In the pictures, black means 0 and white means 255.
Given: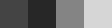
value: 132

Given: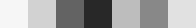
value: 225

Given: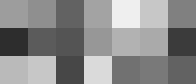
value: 218

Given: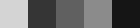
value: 139

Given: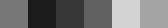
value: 164

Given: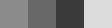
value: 139

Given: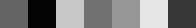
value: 200
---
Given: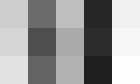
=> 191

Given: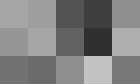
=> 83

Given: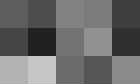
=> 130

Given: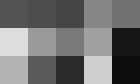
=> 69

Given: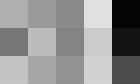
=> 138

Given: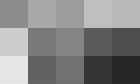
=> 156

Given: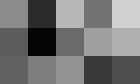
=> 183

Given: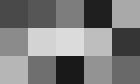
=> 125

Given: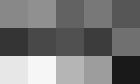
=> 98
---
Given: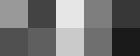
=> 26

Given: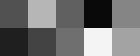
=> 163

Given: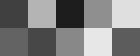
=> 92

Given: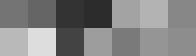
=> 141

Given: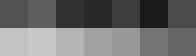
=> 101

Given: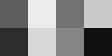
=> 17

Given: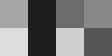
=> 85
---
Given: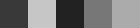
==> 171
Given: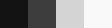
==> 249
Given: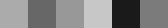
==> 123
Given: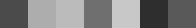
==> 89
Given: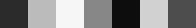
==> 77
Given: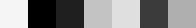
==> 175
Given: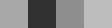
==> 189
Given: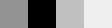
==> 239
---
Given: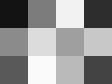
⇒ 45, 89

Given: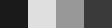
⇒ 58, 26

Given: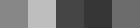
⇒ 108, 135

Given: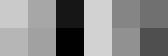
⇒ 112, 182

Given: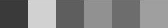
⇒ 159, 58

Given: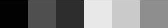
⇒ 142, 2

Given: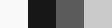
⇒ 202, 248

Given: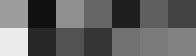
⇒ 67, 235

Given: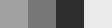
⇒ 234, 161

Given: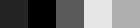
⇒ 175, 36
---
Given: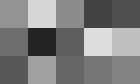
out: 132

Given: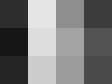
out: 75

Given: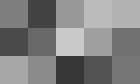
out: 119

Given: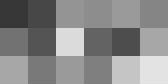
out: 227

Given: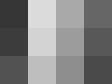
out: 74

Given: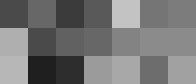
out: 161

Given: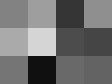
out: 99
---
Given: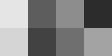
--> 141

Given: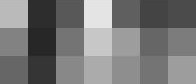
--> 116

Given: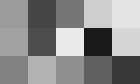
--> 235

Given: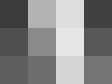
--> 229

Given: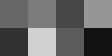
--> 70

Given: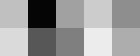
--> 161

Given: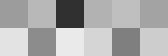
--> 48
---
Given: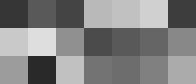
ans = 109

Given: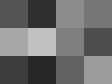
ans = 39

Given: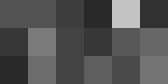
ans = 95

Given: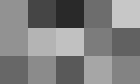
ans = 89

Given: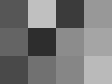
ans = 113

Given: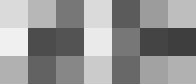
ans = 104

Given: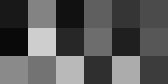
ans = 47

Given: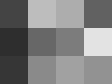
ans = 138

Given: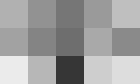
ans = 54
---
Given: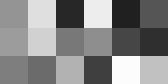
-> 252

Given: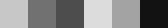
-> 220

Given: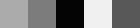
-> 240

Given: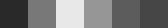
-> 232

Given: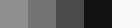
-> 250

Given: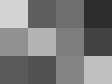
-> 211

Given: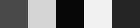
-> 241

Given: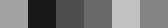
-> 193
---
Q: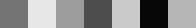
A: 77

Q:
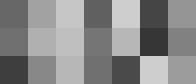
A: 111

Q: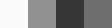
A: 251

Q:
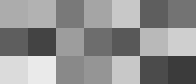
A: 149

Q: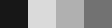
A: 23

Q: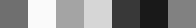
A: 214

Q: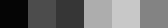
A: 54

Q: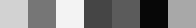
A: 69

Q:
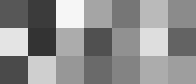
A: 106

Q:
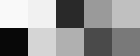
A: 213
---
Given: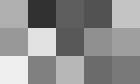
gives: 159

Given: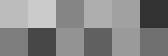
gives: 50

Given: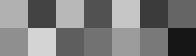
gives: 101

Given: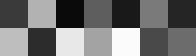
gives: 37

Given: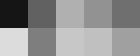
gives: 111

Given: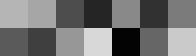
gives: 123
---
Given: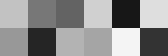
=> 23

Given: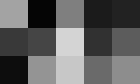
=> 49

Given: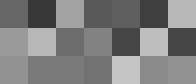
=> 190

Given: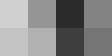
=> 43

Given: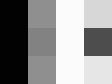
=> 251

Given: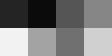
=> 85
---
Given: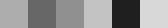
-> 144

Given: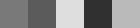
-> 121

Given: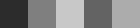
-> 127

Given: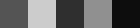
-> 84

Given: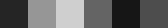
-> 77

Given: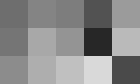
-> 82
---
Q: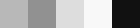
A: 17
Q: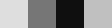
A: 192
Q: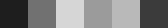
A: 59
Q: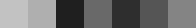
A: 132
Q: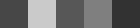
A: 50
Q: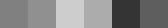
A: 94
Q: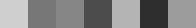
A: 156
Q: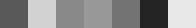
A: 232
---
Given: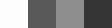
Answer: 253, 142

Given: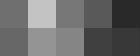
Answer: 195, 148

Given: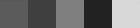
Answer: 216, 127

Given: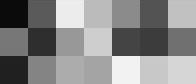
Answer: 242, 236

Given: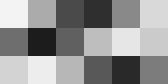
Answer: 243, 237

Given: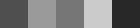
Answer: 203, 154

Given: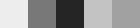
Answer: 237, 195

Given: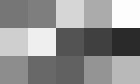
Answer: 253, 239
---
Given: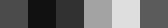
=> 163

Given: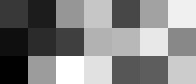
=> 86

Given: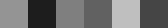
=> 97

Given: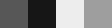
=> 22

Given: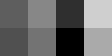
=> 115

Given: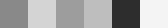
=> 190
